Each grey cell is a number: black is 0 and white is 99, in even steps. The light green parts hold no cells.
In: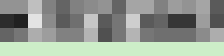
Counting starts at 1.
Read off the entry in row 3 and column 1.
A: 39
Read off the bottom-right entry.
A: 67
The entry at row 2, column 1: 17
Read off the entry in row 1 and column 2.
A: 57
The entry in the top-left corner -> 57
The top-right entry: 35
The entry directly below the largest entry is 67
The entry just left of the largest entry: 13
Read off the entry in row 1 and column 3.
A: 74
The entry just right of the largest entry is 54

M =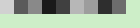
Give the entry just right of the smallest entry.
25
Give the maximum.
81

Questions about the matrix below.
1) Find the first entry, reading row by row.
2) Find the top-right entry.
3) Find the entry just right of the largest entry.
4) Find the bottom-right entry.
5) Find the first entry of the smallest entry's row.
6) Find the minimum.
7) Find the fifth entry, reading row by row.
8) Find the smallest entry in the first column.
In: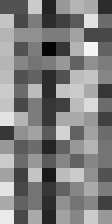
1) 32
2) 17
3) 38
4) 59
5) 73
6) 2
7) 59
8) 21

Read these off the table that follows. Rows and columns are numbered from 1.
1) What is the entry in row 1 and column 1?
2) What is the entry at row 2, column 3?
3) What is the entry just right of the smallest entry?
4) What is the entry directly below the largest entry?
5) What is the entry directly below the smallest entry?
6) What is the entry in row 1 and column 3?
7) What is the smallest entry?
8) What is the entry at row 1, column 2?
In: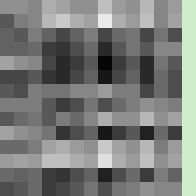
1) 56
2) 52
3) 23
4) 27
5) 9
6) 52
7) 2
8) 56

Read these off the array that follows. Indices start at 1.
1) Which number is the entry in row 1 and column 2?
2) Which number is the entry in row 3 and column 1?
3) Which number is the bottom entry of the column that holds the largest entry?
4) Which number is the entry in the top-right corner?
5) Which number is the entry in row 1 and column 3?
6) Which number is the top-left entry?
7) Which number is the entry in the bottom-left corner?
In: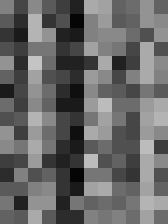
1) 27
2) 20
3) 66
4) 38
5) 53
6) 50
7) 38

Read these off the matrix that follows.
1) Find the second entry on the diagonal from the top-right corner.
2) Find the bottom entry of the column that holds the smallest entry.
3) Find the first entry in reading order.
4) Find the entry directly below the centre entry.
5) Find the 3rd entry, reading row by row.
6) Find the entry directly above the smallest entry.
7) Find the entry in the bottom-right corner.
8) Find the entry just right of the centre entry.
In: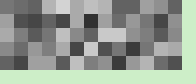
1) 27
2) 49
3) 46
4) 78
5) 38
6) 74
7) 31
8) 78

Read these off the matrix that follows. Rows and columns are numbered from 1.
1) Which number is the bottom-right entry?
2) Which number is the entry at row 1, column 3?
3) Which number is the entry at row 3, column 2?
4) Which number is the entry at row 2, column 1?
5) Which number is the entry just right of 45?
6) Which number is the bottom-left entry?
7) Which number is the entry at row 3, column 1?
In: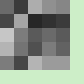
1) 60
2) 67
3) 48
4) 27
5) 31
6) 48
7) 77

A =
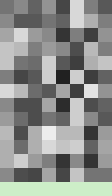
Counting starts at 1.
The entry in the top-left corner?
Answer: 45
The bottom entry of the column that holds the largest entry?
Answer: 64
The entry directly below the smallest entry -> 64
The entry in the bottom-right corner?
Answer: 45
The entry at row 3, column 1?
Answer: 64
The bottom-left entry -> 53
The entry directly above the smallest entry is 34
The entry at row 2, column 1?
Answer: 53
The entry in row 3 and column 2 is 84
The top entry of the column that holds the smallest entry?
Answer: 27
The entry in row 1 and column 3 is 38
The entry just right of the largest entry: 72
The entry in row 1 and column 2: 53
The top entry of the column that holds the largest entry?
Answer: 57
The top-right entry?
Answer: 34
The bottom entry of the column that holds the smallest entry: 27
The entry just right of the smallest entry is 80
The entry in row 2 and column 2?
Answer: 34
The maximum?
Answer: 92

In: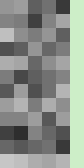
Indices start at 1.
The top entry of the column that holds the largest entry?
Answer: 58
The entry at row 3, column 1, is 74
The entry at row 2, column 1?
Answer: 51
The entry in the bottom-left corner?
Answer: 77
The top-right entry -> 22
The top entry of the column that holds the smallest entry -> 61
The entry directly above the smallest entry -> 51
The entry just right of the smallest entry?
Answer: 51
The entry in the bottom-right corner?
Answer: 70
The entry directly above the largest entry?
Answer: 40
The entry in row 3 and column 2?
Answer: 55
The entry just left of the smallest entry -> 25
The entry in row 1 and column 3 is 37

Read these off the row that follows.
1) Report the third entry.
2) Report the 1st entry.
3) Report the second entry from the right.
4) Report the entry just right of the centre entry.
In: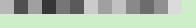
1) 62
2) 71
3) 56
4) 62

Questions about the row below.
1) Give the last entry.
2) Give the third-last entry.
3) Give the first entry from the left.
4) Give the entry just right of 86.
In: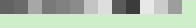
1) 61
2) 90
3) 38
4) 35

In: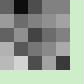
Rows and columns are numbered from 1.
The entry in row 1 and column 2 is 5
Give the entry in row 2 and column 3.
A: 50
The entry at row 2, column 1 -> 60
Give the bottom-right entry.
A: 22
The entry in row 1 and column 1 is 38

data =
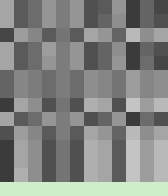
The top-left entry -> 64
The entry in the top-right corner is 27
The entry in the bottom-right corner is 72
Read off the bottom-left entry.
23
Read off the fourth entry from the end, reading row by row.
35
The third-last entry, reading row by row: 76
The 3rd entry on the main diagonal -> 52
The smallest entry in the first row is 23
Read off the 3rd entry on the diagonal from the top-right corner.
72
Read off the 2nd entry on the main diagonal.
35
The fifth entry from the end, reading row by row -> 64
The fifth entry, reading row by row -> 48
